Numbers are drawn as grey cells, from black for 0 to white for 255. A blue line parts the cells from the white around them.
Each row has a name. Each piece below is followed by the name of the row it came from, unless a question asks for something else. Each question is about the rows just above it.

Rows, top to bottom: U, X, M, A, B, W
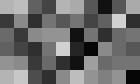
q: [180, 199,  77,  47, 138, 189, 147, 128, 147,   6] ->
W
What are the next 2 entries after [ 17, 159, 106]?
[116, 116]
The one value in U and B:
[17]
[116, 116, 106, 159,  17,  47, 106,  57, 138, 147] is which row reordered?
B
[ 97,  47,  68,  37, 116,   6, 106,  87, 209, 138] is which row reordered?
A
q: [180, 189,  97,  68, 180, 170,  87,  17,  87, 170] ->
U

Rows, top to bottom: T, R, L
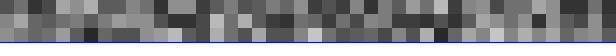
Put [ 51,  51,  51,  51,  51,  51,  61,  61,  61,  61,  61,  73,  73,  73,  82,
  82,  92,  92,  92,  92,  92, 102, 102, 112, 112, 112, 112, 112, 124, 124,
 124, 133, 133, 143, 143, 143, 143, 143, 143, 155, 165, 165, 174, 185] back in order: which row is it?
R
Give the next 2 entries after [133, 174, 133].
[165, 102]
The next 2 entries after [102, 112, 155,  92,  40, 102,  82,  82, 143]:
[155, 185]
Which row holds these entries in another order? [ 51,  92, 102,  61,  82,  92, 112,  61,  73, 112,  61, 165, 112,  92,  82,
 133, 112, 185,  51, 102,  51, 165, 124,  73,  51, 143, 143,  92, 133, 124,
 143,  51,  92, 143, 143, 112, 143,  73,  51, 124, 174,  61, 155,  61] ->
R
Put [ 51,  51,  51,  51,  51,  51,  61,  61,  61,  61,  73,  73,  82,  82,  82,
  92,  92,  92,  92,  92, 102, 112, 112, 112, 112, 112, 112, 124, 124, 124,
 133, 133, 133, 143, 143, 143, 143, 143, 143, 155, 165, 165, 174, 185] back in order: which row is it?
T
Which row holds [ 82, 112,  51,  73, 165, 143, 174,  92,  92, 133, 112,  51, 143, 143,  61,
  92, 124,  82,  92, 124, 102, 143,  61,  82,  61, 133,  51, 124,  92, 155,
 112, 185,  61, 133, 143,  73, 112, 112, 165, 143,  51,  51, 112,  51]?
T

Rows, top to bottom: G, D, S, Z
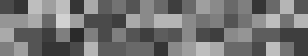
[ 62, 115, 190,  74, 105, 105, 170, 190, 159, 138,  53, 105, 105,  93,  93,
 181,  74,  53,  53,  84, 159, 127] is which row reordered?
Z
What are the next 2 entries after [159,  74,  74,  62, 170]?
[138, 181]
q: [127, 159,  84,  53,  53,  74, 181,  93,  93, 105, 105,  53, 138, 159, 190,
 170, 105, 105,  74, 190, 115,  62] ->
Z
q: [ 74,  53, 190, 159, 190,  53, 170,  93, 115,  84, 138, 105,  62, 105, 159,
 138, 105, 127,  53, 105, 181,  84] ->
G

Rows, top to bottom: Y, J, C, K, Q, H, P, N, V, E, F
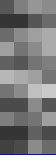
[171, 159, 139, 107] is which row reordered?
C
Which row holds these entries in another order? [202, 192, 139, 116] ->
P

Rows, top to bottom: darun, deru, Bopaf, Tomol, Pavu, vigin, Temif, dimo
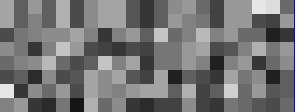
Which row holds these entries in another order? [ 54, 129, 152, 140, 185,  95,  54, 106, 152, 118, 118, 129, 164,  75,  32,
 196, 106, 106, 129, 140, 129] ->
Pavu
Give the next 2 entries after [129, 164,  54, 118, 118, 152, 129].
[ 32, 129]
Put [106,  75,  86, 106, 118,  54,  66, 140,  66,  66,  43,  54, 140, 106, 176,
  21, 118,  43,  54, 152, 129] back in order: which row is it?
dimo
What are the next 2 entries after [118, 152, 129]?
[ 32, 129]
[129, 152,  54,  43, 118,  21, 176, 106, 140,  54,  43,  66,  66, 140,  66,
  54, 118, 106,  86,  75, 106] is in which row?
dimo
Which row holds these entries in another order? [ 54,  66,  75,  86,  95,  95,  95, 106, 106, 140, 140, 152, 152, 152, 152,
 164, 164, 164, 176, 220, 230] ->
darun
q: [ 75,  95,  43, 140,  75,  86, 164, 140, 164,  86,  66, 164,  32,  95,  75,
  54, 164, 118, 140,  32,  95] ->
vigin

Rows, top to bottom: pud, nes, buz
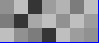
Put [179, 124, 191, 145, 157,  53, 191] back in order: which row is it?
pud
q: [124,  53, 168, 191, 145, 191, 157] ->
nes
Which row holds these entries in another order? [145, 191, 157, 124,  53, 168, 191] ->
nes
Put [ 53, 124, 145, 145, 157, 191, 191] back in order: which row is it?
buz
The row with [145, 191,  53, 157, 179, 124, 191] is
pud
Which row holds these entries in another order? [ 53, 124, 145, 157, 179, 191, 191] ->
pud

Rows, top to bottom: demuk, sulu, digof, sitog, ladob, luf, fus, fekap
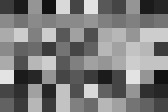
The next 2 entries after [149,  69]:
[88, 59]
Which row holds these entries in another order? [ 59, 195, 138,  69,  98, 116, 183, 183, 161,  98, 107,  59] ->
sitog
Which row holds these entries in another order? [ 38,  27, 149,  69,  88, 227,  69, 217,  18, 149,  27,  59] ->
demuk
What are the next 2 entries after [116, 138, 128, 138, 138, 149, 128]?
[116, 128]
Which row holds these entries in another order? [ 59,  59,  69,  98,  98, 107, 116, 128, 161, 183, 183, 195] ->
fekap
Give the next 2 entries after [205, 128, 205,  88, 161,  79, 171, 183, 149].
[205, 205]
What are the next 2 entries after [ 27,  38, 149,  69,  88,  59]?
[27, 69]

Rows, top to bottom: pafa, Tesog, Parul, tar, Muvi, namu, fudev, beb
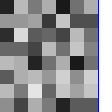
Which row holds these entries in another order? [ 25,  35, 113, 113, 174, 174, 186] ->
Muvi
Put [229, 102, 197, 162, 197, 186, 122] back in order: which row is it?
fudev
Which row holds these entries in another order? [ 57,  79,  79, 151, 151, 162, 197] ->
Tesog
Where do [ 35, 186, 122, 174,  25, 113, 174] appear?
pafa
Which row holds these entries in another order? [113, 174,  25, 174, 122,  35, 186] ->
pafa

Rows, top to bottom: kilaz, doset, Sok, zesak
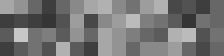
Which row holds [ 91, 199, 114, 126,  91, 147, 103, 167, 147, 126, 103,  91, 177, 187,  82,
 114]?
Sok
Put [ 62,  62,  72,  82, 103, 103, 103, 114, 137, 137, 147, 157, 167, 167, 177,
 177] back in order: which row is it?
kilaz
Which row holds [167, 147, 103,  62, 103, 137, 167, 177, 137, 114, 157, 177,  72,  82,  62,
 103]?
kilaz
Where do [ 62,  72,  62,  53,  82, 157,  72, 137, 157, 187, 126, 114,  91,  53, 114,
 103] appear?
doset
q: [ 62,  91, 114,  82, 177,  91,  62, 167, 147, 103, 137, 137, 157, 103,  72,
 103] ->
zesak

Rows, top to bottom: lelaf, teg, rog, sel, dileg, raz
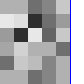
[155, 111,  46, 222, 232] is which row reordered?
teg
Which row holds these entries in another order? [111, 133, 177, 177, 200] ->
lelaf
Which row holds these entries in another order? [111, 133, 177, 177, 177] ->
raz
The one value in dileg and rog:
[200]
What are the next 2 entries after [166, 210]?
[177, 177]
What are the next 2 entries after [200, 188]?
[133, 177]
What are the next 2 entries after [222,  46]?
[111, 155]

